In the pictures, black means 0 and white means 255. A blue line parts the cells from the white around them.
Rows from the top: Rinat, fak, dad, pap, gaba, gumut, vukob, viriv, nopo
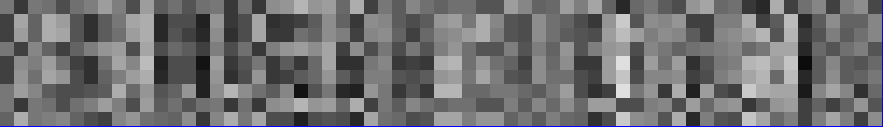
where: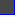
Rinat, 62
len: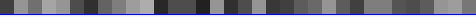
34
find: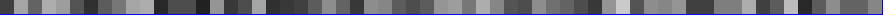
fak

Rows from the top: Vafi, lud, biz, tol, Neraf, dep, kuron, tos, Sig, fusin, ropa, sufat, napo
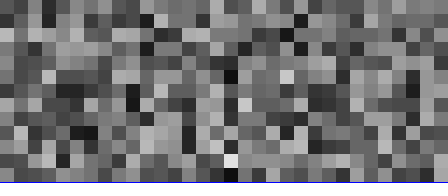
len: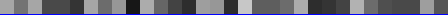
32
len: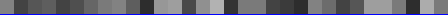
32
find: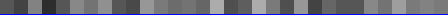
Vafi
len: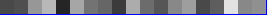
19

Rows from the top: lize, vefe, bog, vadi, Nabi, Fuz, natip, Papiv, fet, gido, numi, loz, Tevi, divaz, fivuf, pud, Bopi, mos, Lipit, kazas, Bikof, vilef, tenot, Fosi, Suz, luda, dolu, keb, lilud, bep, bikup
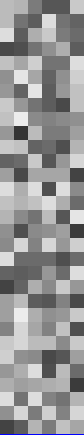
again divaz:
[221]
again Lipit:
[107]
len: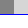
2
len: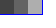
3
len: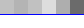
6

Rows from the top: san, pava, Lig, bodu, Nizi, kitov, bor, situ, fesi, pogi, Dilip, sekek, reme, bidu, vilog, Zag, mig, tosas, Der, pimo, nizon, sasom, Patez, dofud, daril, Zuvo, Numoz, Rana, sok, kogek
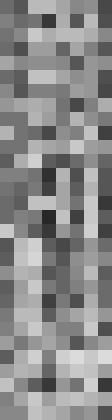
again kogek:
[136]
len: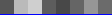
8
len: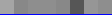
8
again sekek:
[93]
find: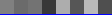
pava

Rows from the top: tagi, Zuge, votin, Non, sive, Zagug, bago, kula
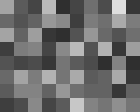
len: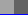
2
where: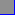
kula, 8
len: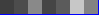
7
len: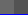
2
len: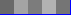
5
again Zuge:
[124]

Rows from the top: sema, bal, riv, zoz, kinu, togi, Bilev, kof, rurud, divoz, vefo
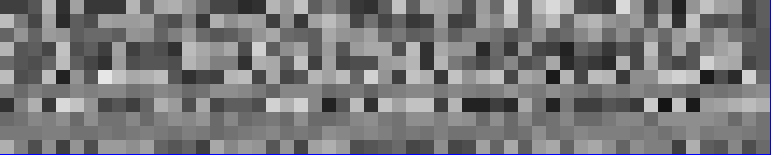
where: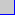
kof, 46
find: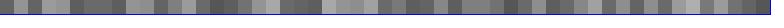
riv
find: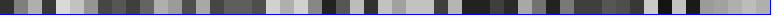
kof
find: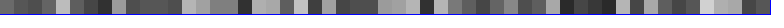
kinu

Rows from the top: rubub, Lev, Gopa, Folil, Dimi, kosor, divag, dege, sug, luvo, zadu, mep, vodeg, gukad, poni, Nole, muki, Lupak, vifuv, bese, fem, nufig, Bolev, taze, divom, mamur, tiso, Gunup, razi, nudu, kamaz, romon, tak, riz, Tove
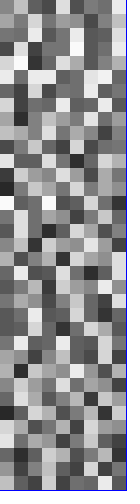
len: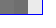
3
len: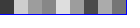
9
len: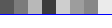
8
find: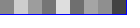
Gunup
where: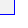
kosor, 7

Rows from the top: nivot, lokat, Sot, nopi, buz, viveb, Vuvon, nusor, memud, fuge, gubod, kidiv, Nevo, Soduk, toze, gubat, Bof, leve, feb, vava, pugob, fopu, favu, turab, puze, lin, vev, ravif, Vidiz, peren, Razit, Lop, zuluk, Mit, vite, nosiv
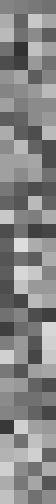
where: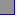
viveb, 0
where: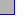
zuluk, 0
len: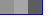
3
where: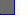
turab, 1

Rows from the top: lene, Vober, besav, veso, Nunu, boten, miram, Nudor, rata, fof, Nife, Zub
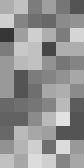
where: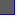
Nudor, 5
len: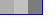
3
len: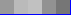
5
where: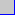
veso, 1
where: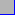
Nife, 1
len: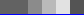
6

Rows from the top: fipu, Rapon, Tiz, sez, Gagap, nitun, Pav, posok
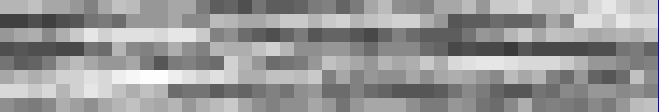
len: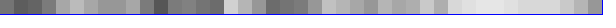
43
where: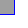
posok, 5

